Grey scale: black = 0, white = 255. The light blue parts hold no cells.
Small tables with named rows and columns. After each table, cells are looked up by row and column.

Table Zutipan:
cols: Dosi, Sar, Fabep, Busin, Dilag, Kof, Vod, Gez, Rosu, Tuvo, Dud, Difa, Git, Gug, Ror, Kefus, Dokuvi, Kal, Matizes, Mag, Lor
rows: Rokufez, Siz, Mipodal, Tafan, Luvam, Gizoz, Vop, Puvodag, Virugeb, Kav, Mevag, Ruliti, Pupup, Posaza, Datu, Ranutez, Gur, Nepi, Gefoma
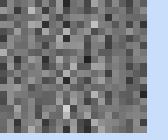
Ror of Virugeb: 144
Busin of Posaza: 120
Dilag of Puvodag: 99
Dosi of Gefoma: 103
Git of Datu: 65
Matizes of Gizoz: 74
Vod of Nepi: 57
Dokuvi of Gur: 101
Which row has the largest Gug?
Tafan

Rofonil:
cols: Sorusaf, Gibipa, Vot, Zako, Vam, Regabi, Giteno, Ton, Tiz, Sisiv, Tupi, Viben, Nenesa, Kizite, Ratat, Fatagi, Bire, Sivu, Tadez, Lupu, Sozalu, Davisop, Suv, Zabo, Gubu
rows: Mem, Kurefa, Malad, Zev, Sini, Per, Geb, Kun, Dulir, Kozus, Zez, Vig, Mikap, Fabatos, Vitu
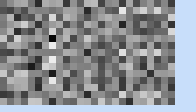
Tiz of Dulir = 153
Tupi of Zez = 77
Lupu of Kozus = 111
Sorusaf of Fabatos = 58
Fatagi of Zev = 142
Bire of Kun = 90
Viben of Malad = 120
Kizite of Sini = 131
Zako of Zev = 205
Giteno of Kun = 127
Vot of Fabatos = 129
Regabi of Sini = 151

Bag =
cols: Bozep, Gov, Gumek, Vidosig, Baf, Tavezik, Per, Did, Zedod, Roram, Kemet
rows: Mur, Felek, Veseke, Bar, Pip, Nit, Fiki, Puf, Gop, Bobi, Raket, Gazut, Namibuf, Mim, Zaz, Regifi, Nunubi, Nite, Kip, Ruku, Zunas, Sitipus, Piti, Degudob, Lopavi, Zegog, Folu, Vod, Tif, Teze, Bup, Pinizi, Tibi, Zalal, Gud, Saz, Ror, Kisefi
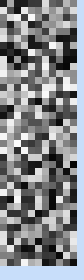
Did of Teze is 8
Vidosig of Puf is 52
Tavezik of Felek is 126
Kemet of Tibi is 56
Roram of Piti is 184
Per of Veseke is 56
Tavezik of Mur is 57
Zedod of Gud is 133
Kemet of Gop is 12
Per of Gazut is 130
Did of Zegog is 54
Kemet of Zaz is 237
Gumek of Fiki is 122
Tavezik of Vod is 152
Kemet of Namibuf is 238
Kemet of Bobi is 207
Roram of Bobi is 8

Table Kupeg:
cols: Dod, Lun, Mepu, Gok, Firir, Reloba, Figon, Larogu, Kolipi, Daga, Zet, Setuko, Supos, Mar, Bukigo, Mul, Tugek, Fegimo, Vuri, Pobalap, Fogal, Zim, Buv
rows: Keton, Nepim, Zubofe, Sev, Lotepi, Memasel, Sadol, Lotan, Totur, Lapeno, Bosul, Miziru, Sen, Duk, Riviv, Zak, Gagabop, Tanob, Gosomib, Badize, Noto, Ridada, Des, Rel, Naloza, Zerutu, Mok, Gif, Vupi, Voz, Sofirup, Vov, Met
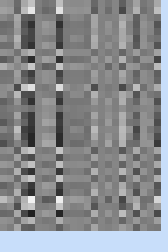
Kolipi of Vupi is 238
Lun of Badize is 109
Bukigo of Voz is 129
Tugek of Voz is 127
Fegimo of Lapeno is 95
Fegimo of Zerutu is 91
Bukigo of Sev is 129
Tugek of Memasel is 136
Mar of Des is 161
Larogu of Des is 137
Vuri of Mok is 124
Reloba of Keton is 126
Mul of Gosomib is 135
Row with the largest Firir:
Vupi

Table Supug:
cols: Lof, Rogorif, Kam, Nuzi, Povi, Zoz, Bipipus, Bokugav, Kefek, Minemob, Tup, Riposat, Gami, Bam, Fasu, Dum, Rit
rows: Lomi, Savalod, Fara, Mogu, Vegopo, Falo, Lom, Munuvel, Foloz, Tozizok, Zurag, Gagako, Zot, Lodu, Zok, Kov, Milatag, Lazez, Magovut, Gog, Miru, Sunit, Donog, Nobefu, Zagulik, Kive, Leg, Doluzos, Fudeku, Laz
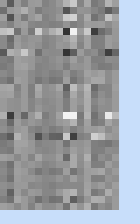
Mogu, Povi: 135
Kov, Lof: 154
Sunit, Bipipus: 134
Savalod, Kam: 159
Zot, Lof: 165
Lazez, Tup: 179
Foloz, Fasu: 128
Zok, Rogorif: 145
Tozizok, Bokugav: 138
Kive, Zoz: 144
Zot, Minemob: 95
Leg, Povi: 135
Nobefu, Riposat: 141

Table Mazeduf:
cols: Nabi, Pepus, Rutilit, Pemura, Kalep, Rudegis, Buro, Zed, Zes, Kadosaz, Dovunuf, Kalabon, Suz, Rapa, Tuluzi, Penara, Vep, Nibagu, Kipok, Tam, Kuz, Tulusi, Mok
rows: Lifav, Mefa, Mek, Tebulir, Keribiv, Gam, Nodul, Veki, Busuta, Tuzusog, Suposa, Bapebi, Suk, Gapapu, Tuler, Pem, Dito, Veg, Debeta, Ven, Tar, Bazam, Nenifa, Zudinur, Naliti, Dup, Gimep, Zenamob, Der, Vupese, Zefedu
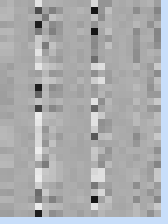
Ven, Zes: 155
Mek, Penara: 178
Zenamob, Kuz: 166
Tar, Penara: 167
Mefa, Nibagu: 167
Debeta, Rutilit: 168
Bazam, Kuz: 173
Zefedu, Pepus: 157
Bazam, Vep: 173
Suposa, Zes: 155
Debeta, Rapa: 203
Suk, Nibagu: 171
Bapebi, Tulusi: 153
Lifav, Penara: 148

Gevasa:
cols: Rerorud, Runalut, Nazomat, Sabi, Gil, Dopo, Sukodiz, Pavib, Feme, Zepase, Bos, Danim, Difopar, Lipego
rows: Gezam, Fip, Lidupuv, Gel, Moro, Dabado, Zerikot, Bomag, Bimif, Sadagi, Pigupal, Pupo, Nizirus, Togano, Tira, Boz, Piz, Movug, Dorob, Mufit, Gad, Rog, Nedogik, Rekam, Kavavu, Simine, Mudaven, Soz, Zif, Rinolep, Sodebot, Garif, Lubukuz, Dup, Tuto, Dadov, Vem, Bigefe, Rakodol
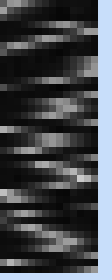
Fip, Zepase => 9
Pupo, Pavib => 148
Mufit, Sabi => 36
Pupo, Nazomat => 21
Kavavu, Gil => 23
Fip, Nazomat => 59

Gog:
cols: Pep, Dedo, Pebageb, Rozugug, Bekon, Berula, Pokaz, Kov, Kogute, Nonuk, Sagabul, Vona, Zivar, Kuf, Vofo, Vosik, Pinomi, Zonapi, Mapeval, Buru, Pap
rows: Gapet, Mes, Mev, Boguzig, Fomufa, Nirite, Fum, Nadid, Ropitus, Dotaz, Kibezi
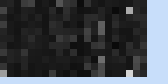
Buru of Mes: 39
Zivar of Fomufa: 66
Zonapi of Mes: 21
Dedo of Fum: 21
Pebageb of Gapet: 22
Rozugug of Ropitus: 36
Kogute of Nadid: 38
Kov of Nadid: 22
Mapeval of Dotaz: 21

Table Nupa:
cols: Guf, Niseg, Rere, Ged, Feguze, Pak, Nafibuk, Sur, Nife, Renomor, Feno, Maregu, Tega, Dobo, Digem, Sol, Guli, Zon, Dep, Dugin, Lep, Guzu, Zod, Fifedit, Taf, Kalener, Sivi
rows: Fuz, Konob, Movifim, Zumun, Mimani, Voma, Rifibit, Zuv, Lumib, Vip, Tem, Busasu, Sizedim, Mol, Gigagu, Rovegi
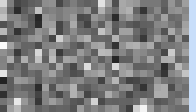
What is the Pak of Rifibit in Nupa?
79
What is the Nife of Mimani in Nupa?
72
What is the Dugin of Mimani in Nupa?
106
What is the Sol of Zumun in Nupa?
153
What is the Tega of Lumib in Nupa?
98
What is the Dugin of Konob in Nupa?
100
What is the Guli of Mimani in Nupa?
88
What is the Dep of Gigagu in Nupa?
99
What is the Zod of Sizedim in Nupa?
166
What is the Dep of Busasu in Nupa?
67
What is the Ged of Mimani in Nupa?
89
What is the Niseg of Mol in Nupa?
102
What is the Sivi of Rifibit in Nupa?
141
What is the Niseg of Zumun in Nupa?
102
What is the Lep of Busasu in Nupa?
88
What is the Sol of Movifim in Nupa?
111
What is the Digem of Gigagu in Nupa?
74
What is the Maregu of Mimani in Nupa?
109
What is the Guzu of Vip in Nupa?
103

